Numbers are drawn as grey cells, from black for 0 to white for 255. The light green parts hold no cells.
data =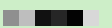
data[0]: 143
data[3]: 38

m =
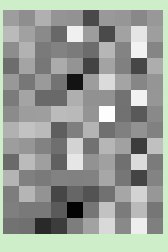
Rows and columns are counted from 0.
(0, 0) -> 157
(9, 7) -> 112
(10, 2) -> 122
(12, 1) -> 121
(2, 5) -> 108
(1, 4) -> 240
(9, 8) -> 219
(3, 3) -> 171
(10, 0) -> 180
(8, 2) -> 130
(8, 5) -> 113
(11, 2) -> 147
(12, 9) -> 118
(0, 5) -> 73
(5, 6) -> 146
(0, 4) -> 146
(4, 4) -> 19
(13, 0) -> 114
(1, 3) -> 104
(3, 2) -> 119
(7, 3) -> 94
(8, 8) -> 60
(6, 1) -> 157
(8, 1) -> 150
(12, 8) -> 186
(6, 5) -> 148
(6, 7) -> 113
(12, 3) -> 90
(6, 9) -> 137
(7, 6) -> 112
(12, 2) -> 121
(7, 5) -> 180

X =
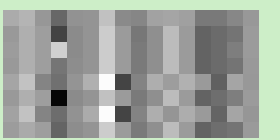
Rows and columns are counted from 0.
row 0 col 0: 171
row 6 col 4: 146
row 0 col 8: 134
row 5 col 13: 110
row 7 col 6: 204
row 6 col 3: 109
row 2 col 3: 208
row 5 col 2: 158
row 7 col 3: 100
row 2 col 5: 148
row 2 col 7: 155
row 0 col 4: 146
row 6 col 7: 68
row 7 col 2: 158
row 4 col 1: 194
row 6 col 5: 171
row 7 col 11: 155
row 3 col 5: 148
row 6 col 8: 131
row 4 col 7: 68
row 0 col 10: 165
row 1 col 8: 119
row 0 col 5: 148
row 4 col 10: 157
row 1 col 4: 139
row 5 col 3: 6
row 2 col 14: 126
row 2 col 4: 139
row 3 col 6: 204
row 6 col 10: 149
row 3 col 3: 117
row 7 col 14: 116
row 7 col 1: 170
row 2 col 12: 99

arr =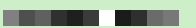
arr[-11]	128
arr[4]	31
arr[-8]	48
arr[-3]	47

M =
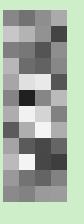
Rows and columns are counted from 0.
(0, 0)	135
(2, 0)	126
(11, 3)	156
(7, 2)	244
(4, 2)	233
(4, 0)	166
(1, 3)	68
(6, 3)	129
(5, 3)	186
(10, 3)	130
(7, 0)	91
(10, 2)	100
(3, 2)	98
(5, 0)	132
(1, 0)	199

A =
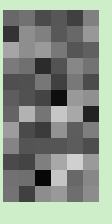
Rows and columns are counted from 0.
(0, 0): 104
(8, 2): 85
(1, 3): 88
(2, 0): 165
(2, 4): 85
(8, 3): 85
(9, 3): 168
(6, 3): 198
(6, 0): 100
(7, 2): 59
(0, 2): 75
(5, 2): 68
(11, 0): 115
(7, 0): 156
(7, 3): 147
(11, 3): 153
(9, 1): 68
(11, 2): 141
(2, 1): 142
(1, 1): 142
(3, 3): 83
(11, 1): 64

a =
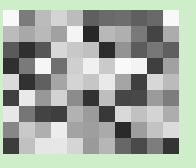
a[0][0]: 248
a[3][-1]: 161
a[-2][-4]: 42
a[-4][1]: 233
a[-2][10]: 219
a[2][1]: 47
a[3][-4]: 249
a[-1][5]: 154
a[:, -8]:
[212, 161, 215, 112, 165, 210, 62, 236, 231]
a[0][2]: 187
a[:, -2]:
[105, 68, 119, 63, 215, 155, 212, 195, 125]
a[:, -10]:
[123, 168, 47, 122, 49, 233, 118, 201, 193]
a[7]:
[135, 201, 175, 236, 163, 158, 170, 42, 158, 195, 219]
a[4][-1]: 187
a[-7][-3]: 92
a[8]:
[60, 193, 230, 231, 213, 154, 182, 103, 74, 125, 52]
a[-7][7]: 147
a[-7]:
[90, 47, 86, 215, 200, 192, 44, 147, 92, 119, 95]
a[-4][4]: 140
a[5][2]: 152
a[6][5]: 155
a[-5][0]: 219
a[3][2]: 246

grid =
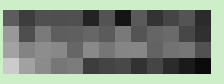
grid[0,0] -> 92
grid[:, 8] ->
[90, 84, 134, 50]
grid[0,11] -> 84
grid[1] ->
[152, 78, 122, 94, 95, 102, 91, 121, 84, 101, 106, 71, 48]
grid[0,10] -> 69
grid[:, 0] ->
[92, 152, 162, 203]
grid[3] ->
[203, 161, 139, 119, 124, 61, 68, 72, 50, 69, 43, 26, 11]
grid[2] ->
[162, 131, 141, 136, 102, 137, 118, 133, 134, 99, 114, 118, 81]
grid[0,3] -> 79
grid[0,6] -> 83
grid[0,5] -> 35

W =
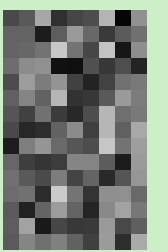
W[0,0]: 73
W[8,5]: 77
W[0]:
[73, 89, 167, 48, 69, 77, 180, 5, 145]
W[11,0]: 108
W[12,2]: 100
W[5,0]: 96
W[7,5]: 63
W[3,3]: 17
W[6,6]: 182
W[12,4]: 99
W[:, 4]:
[69, 153, 115, 15, 65, 50, 40, 139, 86, 133, 68, 116, 99, 56, 97]
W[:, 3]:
[48, 93, 200, 17, 148, 182, 59, 98, 105, 60, 125, 203, 156, 70, 128]
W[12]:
[90, 33, 100, 156, 99, 36, 137, 162, 119]
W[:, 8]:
[145, 112, 142, 35, 121, 124, 121, 168, 158, 154, 150, 105, 119, 95, 170]
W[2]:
[100, 103, 115, 200, 115, 70, 195, 22, 142]
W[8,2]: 149
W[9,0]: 102
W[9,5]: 132
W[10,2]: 74
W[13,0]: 93
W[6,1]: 65
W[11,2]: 44
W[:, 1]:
[89, 99, 103, 140, 156, 132, 65, 39, 126, 62, 89, 113, 33, 162, 133]
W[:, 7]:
[5, 91, 22, 78, 113, 154, 111, 96, 115, 28, 85, 144, 162, 72, 45]
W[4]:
[76, 156, 124, 148, 65, 35, 66, 113, 121]
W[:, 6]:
[180, 58, 195, 55, 66, 89, 182, 182, 198, 92, 41, 143, 137, 154, 155]
